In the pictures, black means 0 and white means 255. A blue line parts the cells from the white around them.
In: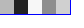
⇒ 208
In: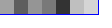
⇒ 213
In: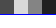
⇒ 32
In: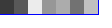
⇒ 192
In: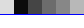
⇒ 184
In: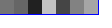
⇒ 166
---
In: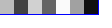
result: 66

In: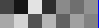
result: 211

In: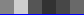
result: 206

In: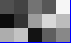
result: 195

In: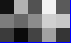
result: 10

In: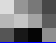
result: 24

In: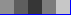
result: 94

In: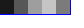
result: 87
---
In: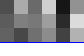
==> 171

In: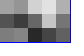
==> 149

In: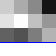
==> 171

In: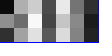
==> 175

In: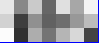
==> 136

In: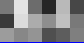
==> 227
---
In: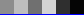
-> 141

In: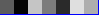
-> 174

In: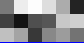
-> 222

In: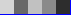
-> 138

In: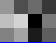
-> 164

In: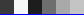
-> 169

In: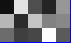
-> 197

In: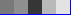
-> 143

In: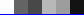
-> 157
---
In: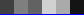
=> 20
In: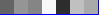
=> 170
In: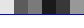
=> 152
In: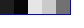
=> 113
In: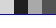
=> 83
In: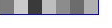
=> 176
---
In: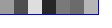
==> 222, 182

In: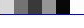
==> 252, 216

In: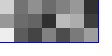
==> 238, 209

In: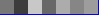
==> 200, 172

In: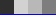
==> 210, 184

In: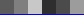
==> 200, 156
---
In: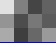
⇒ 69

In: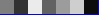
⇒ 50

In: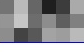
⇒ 60

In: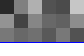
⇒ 67

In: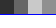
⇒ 102

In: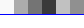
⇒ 116

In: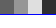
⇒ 97
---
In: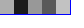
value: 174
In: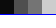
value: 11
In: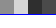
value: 142
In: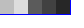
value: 190
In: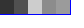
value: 51
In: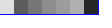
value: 224
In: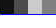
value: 18
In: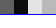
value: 96
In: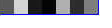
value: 88
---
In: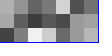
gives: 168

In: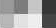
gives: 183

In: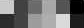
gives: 44

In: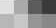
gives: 183

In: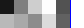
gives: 185

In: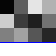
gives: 206

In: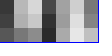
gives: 64

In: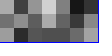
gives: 113

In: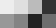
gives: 152
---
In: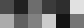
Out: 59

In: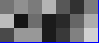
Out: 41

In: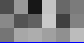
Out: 201

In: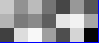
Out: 229

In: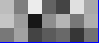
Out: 181

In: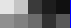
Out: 58
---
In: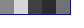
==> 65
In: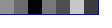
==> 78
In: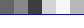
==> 212
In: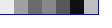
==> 87
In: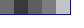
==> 94
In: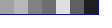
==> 223
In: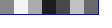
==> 72
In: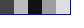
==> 17
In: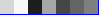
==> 70
